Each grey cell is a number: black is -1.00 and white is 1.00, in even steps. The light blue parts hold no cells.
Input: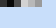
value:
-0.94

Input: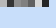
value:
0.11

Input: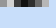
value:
-0.52

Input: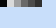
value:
0.71

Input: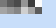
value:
0.17

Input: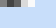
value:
0.01

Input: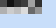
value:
0.60

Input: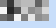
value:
0.91
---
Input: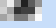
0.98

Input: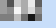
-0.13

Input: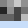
0.47

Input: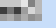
0.23

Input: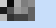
-0.23

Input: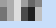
0.49

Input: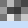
0.56

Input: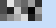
-0.09

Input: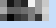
0.57
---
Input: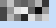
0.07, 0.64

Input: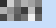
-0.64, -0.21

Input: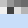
0.52, 0.41

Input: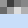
0.17, 0.38

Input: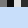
-0.05, -0.65

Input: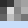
-0.66, -0.08

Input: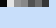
-0.94, -0.58
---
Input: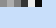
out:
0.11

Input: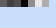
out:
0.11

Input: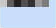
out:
-0.03

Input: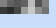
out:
0.23

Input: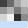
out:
0.55

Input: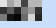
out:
0.54

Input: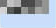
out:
0.39

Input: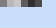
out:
-0.02

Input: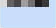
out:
-0.11
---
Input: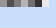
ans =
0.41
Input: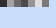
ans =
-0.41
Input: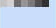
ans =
0.17
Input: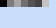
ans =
-0.13
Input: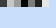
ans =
-0.97
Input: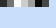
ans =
0.61
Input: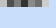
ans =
-0.61
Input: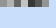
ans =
0.53
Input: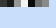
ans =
0.90
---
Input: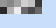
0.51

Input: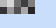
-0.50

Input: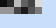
-0.46

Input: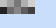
0.38

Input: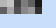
-0.25

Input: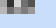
-0.12

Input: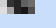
-0.25
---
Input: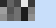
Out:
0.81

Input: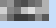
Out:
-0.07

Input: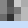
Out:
0.59

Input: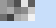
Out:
0.79

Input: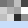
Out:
0.50

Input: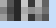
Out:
0.46

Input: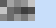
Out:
0.16

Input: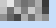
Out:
0.36
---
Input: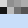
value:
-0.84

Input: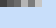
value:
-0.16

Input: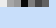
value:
-0.94

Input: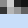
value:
-0.60

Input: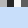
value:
0.43

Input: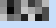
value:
-0.74

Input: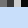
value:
-0.10

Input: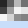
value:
0.91

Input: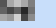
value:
0.20
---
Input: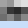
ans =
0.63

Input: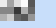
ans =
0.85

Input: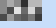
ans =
0.68

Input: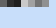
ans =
0.26

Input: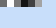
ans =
0.28

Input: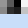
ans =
0.53

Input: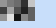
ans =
0.54
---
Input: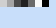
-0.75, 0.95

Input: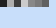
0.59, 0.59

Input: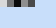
-0.91, 0.70

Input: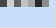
0.53, 0.63

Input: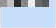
0.04, 0.87

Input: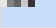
-0.22, 0.80

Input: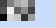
-0.23, 0.88

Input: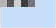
0.62, 0.62
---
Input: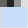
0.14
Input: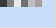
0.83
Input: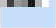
0.19
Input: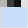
-0.85
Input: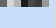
0.41
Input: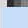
-0.32
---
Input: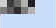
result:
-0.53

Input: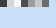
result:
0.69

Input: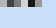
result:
-0.47

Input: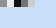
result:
0.85

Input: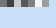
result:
-0.50

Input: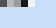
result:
0.45

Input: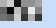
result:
0.61
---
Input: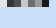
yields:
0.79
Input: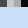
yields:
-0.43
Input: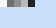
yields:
0.95
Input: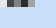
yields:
0.83
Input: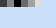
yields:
-0.54
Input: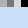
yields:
0.40
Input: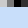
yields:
0.59
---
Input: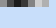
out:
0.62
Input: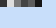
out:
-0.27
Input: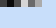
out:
-0.17
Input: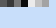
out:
0.51
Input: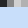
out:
0.63
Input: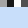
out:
0.98
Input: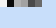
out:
-0.42
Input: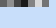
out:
0.70
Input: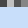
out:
-0.33
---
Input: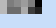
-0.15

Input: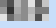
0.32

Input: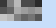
0.34

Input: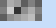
-0.60

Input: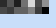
-0.23

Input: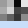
-0.47

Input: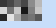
0.55

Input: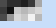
0.57

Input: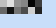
-0.09

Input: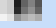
-0.67
